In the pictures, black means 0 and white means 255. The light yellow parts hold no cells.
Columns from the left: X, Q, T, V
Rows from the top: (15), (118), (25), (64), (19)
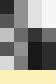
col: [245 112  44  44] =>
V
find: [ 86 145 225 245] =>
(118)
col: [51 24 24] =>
T
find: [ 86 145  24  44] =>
(64)
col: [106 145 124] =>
Q
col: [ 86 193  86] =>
X
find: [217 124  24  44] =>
(19)

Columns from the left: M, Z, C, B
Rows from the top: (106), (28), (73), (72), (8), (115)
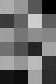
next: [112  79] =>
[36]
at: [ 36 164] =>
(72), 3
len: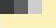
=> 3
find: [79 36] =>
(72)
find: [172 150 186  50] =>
(8)
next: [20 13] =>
[164]

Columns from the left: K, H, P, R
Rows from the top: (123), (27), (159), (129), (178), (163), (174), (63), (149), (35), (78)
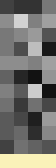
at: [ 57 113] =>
(63), 2
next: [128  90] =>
[204]
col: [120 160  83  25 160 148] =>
R

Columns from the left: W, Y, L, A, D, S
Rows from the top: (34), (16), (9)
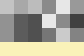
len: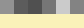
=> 6
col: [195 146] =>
W
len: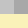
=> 2
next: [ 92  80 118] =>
[203]
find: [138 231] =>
(34)
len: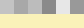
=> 6

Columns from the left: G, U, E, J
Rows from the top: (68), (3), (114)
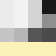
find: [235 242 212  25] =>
(68)
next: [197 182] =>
[86]

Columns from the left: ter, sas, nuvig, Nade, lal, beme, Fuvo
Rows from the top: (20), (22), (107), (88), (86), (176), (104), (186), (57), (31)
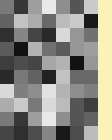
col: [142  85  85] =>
beme
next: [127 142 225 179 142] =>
[127]
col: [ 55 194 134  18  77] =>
sas
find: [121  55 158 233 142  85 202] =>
(20)
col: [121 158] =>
nuvig
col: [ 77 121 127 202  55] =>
sas
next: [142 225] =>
[179]

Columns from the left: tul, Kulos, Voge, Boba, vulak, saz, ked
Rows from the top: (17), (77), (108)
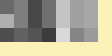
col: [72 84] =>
Voge
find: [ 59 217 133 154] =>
(108)
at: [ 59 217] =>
(108), 4

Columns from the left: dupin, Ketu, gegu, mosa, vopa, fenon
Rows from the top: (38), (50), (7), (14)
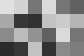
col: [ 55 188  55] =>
Ketu
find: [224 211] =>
(38)
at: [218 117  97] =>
(38), 4
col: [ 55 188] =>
Ketu
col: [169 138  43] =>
dupin
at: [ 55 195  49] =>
(14), 2

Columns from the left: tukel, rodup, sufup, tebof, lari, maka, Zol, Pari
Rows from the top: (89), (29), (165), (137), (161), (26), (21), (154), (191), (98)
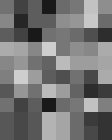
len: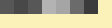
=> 7
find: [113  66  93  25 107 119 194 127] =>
(154)
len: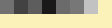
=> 7
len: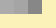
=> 3
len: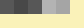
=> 5
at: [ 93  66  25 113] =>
(165), 1
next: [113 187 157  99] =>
[45]

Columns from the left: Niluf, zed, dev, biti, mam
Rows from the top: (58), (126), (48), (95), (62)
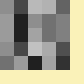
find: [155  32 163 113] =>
(48)
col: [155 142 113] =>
Niluf
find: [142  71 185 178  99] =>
(58)
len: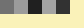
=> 5

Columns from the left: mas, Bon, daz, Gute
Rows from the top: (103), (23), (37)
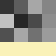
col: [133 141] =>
Gute
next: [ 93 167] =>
[133]
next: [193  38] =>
[74]

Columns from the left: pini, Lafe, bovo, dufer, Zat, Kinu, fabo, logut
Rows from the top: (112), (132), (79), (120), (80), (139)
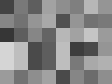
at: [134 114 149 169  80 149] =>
(132), 1
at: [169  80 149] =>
(132), 4

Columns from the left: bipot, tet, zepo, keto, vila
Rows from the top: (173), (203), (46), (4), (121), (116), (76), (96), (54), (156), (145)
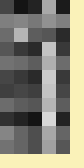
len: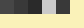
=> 5
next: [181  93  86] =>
[42]
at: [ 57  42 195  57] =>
(4), 2
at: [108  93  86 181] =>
(96), 1

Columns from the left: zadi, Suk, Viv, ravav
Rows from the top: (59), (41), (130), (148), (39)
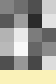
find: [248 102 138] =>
(148)
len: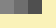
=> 3

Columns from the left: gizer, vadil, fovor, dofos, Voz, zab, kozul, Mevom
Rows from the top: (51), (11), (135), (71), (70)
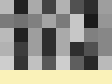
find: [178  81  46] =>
(51)
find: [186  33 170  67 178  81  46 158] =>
(51)
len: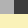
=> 2
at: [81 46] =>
(51), 6
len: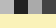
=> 4
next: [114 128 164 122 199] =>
[27]

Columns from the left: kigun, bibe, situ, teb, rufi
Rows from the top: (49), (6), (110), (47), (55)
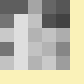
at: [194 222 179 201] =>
(55), 1
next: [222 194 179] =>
[134]
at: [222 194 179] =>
(47), 2
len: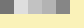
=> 5
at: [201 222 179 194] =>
(110), 1
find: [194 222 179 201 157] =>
(55)
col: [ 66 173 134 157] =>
rufi

